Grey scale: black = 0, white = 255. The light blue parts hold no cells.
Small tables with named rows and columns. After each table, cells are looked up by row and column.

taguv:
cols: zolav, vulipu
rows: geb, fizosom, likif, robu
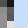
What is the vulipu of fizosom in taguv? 92
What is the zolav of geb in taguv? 81
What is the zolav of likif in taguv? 146
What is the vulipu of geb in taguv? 23
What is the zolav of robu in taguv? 142
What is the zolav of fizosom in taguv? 142
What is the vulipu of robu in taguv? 224
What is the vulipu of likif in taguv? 87

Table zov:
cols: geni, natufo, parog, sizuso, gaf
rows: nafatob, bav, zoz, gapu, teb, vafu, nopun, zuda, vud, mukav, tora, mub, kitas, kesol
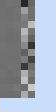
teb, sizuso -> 183
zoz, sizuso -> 128
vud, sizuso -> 123
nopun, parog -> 112
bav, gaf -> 112
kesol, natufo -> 109
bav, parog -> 114
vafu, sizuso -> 161
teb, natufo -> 110
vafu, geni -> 112
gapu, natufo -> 114
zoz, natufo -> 111

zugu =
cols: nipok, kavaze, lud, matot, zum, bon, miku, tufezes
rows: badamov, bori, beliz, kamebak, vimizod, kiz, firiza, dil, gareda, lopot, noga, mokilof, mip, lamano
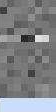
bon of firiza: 119
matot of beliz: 114
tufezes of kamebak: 108
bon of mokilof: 119
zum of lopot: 109
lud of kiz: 152
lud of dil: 109
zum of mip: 116
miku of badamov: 120
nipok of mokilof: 118
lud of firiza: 116
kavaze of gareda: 89
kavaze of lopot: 115

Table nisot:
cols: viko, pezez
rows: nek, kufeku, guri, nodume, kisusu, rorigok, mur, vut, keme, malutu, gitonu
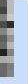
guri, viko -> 127
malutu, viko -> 105
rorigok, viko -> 95
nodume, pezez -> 46
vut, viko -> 34
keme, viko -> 170
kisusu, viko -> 131
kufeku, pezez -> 186
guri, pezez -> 200
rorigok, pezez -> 147

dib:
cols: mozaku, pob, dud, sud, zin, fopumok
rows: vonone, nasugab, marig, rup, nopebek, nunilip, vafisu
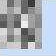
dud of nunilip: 174
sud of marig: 208
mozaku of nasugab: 198
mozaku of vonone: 197
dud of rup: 93
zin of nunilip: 81
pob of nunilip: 124
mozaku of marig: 111
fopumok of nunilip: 173
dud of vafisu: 206
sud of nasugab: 101
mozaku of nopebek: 217
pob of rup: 139
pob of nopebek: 154
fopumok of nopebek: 173
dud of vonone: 164
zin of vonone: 60

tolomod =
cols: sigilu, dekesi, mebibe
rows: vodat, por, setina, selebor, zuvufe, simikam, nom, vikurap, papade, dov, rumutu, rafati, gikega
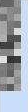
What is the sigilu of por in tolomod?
157
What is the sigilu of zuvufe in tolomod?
166
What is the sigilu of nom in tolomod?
66
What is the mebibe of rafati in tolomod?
141
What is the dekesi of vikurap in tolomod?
131
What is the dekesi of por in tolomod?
137
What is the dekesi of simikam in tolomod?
79
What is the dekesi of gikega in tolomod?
94

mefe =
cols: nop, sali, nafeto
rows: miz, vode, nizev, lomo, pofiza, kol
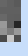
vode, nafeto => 96
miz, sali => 96
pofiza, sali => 123
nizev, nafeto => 94
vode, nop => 96
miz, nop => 102
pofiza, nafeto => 153
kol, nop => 73
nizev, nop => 104
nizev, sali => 95
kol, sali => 197
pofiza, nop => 146
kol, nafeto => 76
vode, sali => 96
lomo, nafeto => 37
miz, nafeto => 90
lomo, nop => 153
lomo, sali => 95
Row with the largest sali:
kol

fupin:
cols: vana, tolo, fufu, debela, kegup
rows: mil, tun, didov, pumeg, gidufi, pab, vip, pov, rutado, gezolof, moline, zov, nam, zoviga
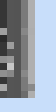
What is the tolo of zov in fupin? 85
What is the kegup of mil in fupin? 175
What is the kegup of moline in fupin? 175
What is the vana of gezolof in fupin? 54
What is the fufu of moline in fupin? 84
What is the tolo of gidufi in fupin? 85
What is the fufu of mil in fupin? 84
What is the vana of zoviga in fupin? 78
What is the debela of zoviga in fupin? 108
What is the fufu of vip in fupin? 84
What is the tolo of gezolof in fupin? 199
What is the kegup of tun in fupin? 175
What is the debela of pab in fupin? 122
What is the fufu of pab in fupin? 84
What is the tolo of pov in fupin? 85
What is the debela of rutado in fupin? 122
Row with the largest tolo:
gezolof

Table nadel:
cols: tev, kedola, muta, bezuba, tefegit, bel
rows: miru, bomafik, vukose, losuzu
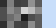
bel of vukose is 92
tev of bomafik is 79
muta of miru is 64
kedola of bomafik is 140
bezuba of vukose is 29
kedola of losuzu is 127
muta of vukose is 129
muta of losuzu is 67
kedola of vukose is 108
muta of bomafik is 116
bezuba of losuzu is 62
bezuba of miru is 68
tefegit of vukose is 77
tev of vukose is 79
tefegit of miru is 145
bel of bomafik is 140
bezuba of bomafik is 211
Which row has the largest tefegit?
bomafik

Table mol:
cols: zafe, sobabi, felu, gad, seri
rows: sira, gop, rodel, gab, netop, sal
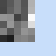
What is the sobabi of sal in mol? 29
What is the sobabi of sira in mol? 89
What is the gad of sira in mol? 84
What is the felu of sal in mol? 126
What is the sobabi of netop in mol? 83
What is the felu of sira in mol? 115
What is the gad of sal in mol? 131
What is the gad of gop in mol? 87
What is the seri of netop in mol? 137
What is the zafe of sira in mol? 72
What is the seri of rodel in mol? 250
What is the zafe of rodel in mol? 149
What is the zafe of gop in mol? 70
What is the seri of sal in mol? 120
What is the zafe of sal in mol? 43
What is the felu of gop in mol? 116
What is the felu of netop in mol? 115
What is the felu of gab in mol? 111
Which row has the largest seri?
rodel

